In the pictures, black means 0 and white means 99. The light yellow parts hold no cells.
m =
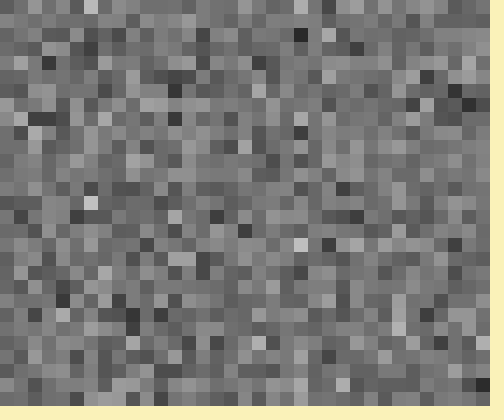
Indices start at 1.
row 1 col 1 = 36
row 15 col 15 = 50
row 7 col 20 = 40
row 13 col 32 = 44
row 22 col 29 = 61
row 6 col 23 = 34
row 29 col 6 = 29
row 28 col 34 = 31
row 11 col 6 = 43
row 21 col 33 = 37
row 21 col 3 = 56
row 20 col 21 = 36
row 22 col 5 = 22
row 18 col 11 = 28
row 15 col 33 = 57
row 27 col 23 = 38
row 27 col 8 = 33
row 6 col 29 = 53
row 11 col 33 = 46
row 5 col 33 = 40
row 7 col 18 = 39
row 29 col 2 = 43
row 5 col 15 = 29
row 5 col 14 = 59
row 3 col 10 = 50
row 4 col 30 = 46
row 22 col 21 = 39
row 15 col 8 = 39
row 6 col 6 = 40
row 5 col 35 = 43
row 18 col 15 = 50
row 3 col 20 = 46
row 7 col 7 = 45
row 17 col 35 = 41
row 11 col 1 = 43
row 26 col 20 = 51
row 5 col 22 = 48

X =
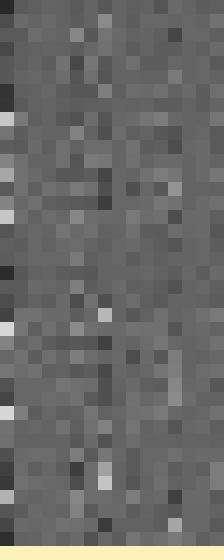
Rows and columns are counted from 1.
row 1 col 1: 16
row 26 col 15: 38
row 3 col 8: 45
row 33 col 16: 41
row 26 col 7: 42
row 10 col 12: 34
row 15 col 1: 51
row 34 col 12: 42
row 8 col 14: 39
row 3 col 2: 35
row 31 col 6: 37
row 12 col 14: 39
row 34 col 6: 24
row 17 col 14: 40
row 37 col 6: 50
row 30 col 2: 49
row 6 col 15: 40
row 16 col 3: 38
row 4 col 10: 36
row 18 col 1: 37
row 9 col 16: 46
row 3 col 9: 41
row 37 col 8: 41
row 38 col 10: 38
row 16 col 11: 42
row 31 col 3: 40
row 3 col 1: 35
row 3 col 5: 39
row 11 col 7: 42
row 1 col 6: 35
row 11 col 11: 36
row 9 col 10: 41
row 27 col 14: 39
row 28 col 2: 40
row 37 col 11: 39
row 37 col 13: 34
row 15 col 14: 39
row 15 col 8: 24
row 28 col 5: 45

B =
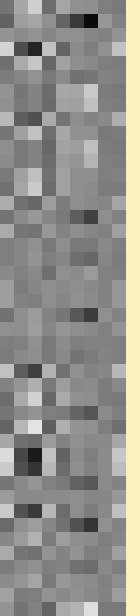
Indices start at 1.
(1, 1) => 45
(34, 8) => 54
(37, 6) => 55
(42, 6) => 55
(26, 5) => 53
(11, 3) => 51
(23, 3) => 60
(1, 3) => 80
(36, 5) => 54
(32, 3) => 41
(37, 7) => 48
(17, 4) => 59
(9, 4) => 66
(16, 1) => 45
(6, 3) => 57
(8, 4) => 41
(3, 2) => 54
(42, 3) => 64
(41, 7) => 42
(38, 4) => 52
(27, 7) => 51
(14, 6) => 55
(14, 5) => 63
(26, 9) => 49
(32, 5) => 51
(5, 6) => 55
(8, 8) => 49
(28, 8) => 48
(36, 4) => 54
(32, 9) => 65
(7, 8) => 48
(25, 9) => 49
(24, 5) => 58
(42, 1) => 54
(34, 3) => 20
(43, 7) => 53
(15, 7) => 53
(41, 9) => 49
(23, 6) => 34
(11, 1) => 55

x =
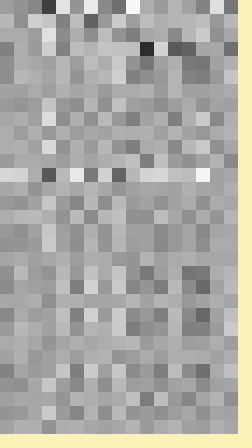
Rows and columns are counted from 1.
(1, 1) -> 61
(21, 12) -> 48
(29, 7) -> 67
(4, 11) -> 17
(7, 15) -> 62
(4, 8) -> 76
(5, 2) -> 67
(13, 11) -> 82
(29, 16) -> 69
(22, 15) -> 63
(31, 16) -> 68
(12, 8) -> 67
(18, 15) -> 55
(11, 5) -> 57
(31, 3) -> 68
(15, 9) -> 72
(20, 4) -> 57
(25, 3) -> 65
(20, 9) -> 76
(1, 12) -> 60
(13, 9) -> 39
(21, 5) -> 74
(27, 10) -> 54
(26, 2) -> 68
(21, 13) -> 72
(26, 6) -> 61
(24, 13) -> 71
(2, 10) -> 61
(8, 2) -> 58
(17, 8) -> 58
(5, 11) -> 46
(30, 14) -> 65
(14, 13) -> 63
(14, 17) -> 68
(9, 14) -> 68
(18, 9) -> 70
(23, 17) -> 74
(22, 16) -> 67
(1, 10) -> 96
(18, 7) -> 70

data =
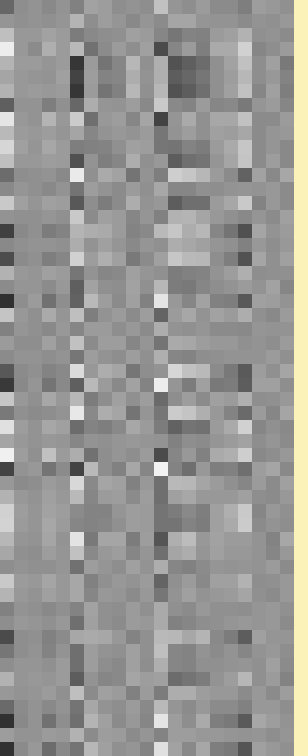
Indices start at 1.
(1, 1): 40
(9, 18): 75
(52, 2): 53
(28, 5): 53
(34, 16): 49
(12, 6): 31
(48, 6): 43
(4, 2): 59
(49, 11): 61
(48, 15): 56
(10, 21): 59
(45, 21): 54
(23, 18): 67
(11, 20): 58
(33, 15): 50
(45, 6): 43
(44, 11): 56
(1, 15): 60
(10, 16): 62
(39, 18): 60
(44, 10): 60
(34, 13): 51
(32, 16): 58
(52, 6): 43
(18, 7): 57
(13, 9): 63
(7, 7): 60
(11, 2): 62
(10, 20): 58
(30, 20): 52
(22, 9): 54
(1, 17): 54
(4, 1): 92
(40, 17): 59
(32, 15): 54
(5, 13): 32
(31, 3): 57
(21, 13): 48
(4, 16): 66
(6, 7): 61
